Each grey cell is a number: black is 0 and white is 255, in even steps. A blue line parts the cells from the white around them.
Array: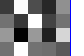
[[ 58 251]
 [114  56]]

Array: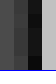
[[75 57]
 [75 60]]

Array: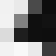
[[241 233]
 [242 129]]

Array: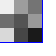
[[239 157]
 [110  84]]

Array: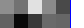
[[142 114]
 [ 98   9]]

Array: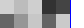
[[209 188]
 [101 150]]
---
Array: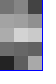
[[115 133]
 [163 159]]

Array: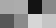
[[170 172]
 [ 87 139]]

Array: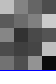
[[191 131]
 [ 90 108]]

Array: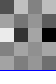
[[ 80 192]
 [162 118]]

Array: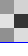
[[151 211]
 [226  53]]

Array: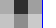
[[172  46]
 [196 141]]

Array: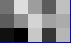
[[114 221]
 [ 92 142]]
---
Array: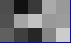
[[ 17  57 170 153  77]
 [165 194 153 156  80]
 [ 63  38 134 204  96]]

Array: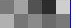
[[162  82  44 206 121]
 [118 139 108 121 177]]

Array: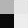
[[230 180]
 [237  11]]

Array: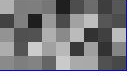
[[125 126 118  31  77 108  62  87 177]
 [127  30 153  75 162 190  86  77  66]
 [ 80  82 175 138 187  50  64 189 147]
 [ 84 204 161 184  56 159  50 133 173]
 [126 131 101 202 170 169  81  72 138]]

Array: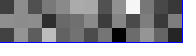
[[141  80 121 138 171 168  81 145 246 119  72  56  63]
 [140 141  46 105 112 138  60 133  74 126  58 126 143]
 [148  93 189  98 114  76 117   2 108 149 101  37  66]]

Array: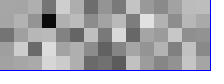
[[165 175 117 206 174 109 148 121 196 153 138 162 188 189 166]
 [178 148  11 176 187 140 163 185 125 225 178 141 183 169 165]
 [160 183 186 130 101 191 121 216 103 165 155 199 143 146 116]
 [205 106 220 163 175 140  97 133 165 148 179 128 193 137 159]
 [166 170 214 203 175 106 113  92 193 156 134 146 197 165 162]]

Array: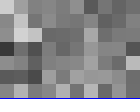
[[159 129 134 124 143  89 117 100 111 205]
 [195 117 139 122 118 133  97 106 129 136]
 [210 195 105 107 111 168 110 122 123 142]
 [111  80 125 103 118 151 133 134  84  56]
 [130  96 128 133 136 162 124 107 186 141]
 [ 93  74 158 123 161 151 153 140 109  90]
 [178 123 135 177 115 182 105 148 110 133]]

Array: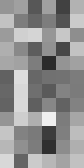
[[160  87 160  65 178 149]
 [125 102 125  83 203 194]
 [208 213 150 199 142 155]
 [137  93 146  71 194 175]
 [162 125  43 148 161 167]
 [221 103 113 114 124  97]
 [216 111  90 131 123 103]
 [217  95 135  98 130  99]
 [206 175 239 124 166 148]
 [130 122  60 127 189 197]
 [144 124  47 140 175 183]
 [100 203 183 163 193 216]]
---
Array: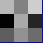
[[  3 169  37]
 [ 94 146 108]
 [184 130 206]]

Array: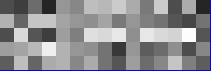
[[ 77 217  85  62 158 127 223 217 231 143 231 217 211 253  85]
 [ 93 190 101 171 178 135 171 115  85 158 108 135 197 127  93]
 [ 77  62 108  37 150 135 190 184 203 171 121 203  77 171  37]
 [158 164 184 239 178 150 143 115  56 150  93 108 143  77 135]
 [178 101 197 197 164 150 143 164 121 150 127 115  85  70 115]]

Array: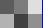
[[179  64 144]
 [ 92 123 223]]

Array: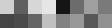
[[ 69  75 101 192 130 152  88 145]
 [208  95 215 230  21 108 159 122]]

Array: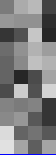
[[100  38  75 164]
 [ 75 204  81 211]
 [137 151  88  53]
 [225 164  94 164]
 [219 100 115  88]
 [131 123 131  53]
 [151 145 145  45]
 [108 145 178 157]
 [123 171 185  67]
 [100 137 192 178]
 [ 53  81 198  38]]

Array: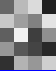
[[ 95 241  62 143]
 [151  88  68  40]
 [200 158 129 227]
 [ 48 179 151 207]
 [103 186 219  32]]
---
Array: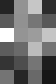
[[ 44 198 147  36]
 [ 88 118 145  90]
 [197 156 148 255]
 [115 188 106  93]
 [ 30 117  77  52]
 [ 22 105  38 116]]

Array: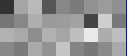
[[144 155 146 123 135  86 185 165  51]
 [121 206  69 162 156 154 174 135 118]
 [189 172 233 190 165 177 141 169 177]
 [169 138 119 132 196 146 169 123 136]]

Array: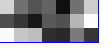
[[205 113  16  99  84 113 212]
 [252 182  81  89  24  55  79]
 [ 54 122  41  47 190 198 250]]

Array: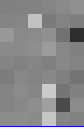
[[143 138 133 129 130 128]
 [127 131 123 194 133 132]
 [ 46 114 144 139 137 152]
 [128 135 155 142 138 138]
 [131 136 128 133 129 132]
 [116 128 136 131 135 125]
 [128 117 202 134 139 131]
 [139  74 159 142 136 131]
 [129 132 197 138 140 139]]

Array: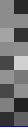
[[ 40 140]
 [140 140]
 [ 50 164]
 [142 140]
 [209  70]
 [121 147]
 [144  72]
 [ 33 128]
 [ 97  46]]

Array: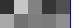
[[ 80  54 130 198  48]
 [143 123 126 114 169]]
